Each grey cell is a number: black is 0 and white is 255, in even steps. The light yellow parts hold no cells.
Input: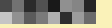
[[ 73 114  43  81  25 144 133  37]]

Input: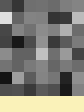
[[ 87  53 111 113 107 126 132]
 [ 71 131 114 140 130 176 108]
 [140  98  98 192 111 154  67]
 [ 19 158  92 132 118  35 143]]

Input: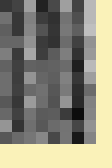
[[ 55  67 159  34  73 159  67 184]
 [ 95  55 134  83  53 120  95 191]
 [126  58 167  62  92 126  50 153]
 [110  61 148 102  95 129  55 158]
 [ 88  55 155 110  83 148  41 129]
 [149  51 111  88 107 115  70 146]]

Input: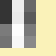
[[ 52 237 105]
 [123 253 122]]

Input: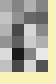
[[167 132 176 131]
 [179  72 214 137]
 [219  25 134 232]]

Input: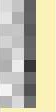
[[217 197  96]
 [196 198  91]
 [184 218 103]
 [204 202 101]
 [183 216 112]]

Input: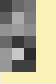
[[ 63 104 117]
 [146 156 141]
 [153 199  44]]

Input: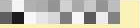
[[184 243 177 171 148 208 169 199 148 189]]
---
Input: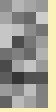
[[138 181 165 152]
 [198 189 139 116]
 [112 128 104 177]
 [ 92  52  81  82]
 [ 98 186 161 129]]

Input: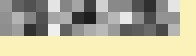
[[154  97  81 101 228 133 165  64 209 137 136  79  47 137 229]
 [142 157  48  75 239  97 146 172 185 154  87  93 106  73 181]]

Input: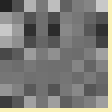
[[ 35  79 178 121 190  97 124 133 200]
 [200 157  48 111  43 137 124  87  48]
 [ 72  91 156 122 144 111 109 125 160]
 [118 119 112 114 112 117 108 122 105]
 [ 60  87 161 117 158  95 114 127 158]]

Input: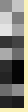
[[139 196]
 [227 164]
 [170 108]
 [ 36   5]
 [ 36  27]]

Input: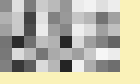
[[140 223 124 203 186 150 235 242 223 237]
 [160 201  77 235 159 134 238 220 160 191]
 [120 219 185 118 170 183 159 200 246 236]]

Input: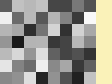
[[ 93 193 184 194  70  69 120  82]
 [181 167  46 116 212  49 210 168]
 [186 215 149 222  97  68  81  51]
 [136 145 222  36 146  81  32 194]]
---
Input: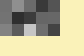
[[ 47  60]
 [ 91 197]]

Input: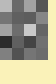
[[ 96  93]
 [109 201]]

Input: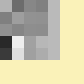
[[158 146]
 [134 142]]

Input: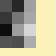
[[118 167]
 [157 213]]

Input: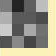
[[ 89  89]
 [ 81 168]]

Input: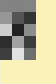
[[ 85  52]
 [ 33 141]]

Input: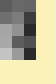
[[124  61]
 [146  43]]

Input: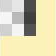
[[185  64]
 [244  83]]

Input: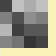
[[ 80 142]
 [ 63  87]]
